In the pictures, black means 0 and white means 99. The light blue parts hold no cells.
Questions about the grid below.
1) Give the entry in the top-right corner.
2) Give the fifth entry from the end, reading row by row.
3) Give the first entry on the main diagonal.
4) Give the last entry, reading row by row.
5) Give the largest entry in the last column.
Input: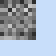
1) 17
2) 48
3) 22
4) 28
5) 70

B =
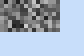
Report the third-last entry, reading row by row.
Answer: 46
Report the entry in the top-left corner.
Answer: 46
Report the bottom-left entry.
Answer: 52
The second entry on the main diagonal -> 64
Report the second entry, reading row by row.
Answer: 13
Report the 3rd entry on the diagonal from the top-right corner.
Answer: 34
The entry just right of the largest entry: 40
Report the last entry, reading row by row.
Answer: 40
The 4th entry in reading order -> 40
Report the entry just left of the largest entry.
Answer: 13
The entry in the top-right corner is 34
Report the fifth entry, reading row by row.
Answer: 13
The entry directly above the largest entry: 46
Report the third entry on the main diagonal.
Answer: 46
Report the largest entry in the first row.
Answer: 75
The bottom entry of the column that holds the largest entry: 34
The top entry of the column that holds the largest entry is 24
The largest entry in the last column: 64
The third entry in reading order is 58
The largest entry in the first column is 64

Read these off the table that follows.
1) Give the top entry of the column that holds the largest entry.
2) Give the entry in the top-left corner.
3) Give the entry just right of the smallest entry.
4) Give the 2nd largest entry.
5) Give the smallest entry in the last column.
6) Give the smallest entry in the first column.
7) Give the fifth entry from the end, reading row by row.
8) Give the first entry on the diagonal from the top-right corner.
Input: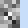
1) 52
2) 69
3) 36
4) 91
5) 30
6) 42
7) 75
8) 42

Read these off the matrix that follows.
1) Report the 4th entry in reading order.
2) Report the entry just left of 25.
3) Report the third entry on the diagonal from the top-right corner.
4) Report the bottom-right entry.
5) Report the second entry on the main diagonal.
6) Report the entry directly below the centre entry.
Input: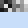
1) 52
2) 13
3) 72
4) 72
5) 88
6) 41

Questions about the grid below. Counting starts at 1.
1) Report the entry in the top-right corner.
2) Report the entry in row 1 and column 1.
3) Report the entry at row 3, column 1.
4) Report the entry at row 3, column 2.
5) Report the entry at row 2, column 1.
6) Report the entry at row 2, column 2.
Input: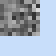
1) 68
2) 52
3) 36
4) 47
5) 36
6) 52

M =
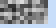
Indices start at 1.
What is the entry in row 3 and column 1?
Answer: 20
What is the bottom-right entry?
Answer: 79
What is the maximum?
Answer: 85
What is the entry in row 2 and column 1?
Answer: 63
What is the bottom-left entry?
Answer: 57
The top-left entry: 47
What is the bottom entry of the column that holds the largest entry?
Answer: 36
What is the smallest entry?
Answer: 15
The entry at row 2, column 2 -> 52
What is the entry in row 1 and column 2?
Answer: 42
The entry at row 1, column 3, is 79
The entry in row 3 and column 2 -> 36
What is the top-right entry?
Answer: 30
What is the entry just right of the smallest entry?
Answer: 42
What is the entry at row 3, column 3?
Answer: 42

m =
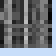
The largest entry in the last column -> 38
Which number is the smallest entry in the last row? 18
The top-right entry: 7
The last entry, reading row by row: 23
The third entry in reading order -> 61
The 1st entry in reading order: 13
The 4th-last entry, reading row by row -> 38
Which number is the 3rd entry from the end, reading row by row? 44
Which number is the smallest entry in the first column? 7
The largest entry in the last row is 55
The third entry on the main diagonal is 55
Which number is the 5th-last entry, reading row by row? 33

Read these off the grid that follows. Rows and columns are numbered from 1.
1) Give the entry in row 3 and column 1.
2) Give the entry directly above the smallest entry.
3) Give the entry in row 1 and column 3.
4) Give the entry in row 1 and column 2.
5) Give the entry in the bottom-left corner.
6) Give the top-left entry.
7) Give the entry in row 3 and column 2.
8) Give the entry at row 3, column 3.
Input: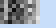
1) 16
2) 50
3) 27
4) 67
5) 50
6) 33
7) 67
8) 50

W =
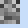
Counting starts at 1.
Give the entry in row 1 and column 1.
71
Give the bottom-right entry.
36
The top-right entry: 19
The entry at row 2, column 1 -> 24
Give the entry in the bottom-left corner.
42
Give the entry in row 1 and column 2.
36

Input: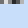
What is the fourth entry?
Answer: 16
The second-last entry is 33
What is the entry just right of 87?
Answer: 54

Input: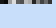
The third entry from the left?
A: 61
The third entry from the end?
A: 26
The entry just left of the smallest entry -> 8
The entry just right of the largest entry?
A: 36
